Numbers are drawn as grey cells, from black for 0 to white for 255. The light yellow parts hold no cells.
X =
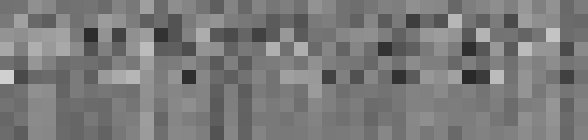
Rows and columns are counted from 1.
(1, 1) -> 114
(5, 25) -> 120
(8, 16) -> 90
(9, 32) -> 131
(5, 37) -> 112
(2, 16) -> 148
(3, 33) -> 148
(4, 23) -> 106
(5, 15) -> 120
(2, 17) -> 125
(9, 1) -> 103
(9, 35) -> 132
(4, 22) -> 175
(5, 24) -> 127
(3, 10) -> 144
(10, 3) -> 137
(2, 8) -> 156
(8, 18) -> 99
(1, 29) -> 126
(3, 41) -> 108
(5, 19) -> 122
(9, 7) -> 120
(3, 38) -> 100
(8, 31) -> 130
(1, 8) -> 107
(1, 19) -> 132
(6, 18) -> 114
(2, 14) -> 123
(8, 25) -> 118
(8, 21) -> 129
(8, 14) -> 143
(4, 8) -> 128
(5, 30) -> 140
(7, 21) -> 124

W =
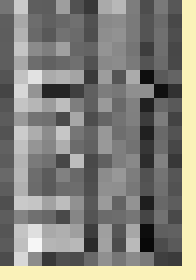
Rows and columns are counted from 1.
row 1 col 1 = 117
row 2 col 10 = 122
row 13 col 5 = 129
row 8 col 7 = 95
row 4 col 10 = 117
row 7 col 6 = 63
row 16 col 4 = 104
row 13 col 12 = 116
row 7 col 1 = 69
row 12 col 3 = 122
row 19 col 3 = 139
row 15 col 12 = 104
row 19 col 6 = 75
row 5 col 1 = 94
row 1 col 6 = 81
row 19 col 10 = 139
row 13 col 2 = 183
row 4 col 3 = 139
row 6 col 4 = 171
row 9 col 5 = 74
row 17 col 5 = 175
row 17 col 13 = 97
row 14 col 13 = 82
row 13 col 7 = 76
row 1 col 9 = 184
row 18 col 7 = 42
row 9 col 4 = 112
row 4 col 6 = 103
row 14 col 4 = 90
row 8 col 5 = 189
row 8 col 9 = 105
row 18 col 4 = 181
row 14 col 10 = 120
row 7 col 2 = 215
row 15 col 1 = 79
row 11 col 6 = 107
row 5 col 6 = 112

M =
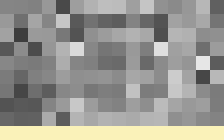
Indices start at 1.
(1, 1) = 133
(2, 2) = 111
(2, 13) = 162
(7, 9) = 123
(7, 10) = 193
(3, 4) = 153
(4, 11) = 126
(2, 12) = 83
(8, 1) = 83
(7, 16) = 123
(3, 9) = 167
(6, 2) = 102
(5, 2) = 125
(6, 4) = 135
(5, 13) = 158
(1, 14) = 151
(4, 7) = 135
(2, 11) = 102
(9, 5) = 92
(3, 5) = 120
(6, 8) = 148
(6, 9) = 139
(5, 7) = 128
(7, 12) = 127
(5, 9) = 106
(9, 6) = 180
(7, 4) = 93
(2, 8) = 99
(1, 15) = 183
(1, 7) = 178
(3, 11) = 168
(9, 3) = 97
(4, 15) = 110
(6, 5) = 157

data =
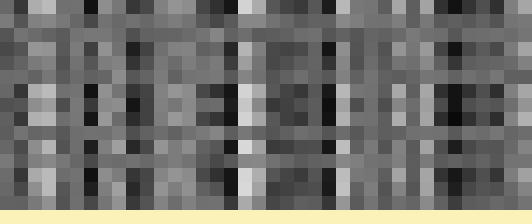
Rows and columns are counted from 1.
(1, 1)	104
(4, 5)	89
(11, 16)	87
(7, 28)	93
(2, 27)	114
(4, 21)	68
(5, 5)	82
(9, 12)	125
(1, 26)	120
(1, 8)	142
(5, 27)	108
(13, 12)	133
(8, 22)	79
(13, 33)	23
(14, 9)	160
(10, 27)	106
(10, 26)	88
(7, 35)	79
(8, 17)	29
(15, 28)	89
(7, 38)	166
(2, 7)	73
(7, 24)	25
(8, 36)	85
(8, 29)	134
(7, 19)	170
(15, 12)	131
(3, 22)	109
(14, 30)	86
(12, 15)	90
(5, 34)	94
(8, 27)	111
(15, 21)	79
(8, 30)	109
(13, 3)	170
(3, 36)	112
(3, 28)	97

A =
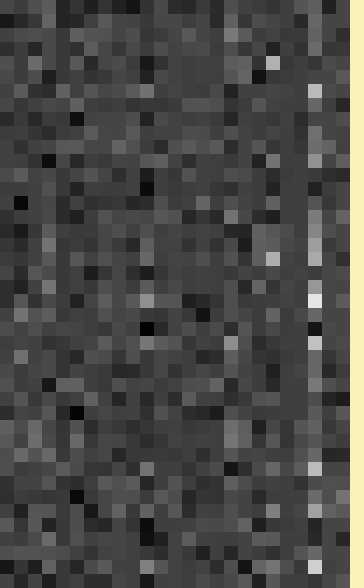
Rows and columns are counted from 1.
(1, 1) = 70
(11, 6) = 88
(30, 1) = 45
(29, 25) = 28
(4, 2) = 61
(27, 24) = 40
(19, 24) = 69
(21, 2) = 34
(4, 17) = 78
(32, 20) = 86
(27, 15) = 71
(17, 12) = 63
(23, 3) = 82
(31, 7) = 44
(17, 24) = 78
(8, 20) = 66
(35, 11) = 38
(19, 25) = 48
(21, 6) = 64
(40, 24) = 69
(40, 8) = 66
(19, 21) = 66
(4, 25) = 56
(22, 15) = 41
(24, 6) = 68
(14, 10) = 64
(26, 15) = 39
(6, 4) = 30
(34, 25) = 69
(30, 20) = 61
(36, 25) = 115
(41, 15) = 66
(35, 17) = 94
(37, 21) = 63
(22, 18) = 58
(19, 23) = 170
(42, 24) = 70
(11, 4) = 69

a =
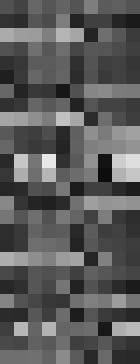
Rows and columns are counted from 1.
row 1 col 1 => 81
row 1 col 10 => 84
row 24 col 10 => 185
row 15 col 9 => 151
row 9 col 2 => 160
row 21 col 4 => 72
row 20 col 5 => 88
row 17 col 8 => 61
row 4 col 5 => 110
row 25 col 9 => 62
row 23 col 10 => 39
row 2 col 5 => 125
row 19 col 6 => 163
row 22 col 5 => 54
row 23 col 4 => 62
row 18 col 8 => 70
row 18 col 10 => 60
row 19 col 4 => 129
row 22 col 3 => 70
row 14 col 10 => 29
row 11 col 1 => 103
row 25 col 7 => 69
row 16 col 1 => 118
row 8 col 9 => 67
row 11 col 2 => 67
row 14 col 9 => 41
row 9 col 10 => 62
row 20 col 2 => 59
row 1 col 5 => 99
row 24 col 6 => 105
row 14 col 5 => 120
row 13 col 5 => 93
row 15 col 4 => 32
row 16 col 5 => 121
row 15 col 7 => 159
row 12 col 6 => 89
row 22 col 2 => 83
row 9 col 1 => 165
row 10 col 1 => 89

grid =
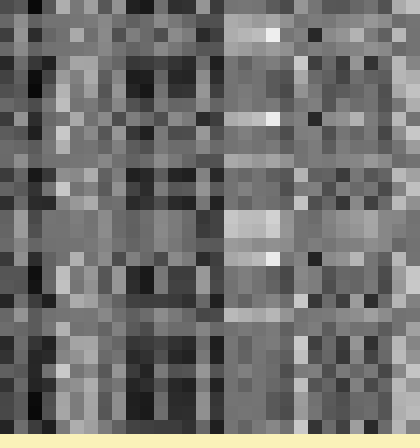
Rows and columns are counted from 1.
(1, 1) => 76
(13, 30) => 161
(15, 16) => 34
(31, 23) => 52
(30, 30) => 186
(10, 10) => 55
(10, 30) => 199
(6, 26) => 111
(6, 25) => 69
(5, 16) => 31
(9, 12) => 79
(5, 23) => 62
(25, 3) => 53
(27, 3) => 39
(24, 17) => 113
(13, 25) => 59
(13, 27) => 86
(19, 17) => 167
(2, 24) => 120
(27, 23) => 127
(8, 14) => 102
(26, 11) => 49
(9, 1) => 59
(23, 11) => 108
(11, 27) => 114
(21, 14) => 66
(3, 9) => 80
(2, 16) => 80
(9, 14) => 123
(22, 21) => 109
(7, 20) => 90
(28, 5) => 135
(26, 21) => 94
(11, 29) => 116
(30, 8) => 86
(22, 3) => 61
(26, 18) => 99
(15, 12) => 79
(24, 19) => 115
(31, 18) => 100
